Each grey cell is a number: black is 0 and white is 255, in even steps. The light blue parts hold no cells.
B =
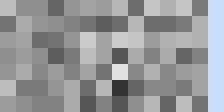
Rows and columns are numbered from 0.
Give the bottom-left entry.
156
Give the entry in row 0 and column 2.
143
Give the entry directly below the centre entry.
115
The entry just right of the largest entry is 136
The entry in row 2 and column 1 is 163
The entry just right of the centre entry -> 86
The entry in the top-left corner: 189
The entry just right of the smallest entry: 101
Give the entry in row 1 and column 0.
115
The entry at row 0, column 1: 143
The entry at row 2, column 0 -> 156
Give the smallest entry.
51
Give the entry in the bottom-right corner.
115
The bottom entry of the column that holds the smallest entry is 86
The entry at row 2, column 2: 109
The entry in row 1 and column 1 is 171
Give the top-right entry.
122
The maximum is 225

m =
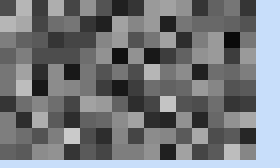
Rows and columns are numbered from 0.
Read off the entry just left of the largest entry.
126
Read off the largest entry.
202
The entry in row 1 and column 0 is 182
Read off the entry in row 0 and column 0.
77
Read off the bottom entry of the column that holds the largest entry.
53
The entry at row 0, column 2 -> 61
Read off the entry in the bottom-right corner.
134
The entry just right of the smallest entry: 118
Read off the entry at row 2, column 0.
126
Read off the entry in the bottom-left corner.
98
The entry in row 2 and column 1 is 98
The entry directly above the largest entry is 45
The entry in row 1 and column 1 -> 168
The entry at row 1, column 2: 69
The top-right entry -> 53
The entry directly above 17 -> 154
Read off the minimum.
10
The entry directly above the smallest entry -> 98
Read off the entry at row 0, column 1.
182

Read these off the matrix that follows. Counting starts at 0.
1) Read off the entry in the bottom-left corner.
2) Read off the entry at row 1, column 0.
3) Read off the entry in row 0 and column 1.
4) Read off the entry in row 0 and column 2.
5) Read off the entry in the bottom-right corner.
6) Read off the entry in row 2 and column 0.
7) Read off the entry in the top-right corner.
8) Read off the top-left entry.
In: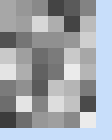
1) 60
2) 167
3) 151
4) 137
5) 235
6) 82
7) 131
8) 167

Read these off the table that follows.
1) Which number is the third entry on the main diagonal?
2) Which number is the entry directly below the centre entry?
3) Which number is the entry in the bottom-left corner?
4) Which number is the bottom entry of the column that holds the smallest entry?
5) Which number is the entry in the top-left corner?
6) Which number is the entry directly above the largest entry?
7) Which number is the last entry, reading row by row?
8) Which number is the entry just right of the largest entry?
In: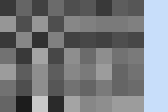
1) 49
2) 135
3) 101
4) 28
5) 57
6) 142
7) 156
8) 42
